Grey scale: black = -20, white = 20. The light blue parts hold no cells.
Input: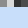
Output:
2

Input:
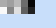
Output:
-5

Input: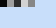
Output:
1

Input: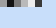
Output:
-1

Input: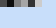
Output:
-8

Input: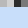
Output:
9

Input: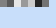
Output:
-2
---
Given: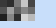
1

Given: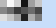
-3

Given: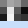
-6

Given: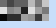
5

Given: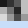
-14

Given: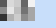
-2

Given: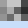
-5

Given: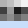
-16
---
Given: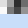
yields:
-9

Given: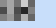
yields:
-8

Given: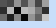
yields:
-19

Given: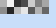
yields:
10

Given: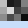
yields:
-10

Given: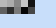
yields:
-1

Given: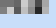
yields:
-6

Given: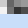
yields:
-12
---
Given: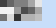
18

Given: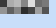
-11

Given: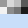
4

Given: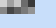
13

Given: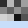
1

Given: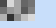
-2

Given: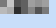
-1

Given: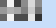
4

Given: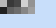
9
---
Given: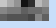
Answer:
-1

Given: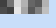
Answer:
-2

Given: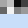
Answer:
10

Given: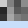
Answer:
4

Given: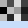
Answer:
10

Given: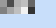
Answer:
-8

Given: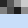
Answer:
-6

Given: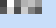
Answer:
20

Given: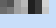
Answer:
-7
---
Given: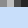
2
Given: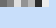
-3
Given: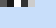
-6
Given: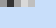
4
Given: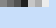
1
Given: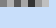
0
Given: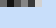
-3
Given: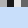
8
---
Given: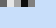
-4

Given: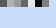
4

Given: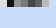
3

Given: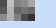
2

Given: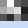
-15

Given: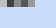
10
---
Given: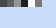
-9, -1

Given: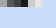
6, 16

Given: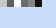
11, -17

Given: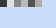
-11, 7

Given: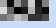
6, -8

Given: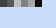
-10, -18

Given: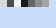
14, 6

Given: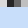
14, 10

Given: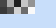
-9, 19
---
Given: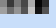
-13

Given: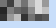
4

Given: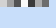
-3

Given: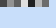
-3

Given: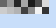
14

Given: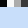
-11
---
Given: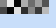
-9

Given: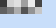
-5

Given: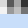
18

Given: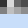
0

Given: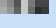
7

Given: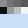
-18

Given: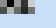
-8

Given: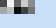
6
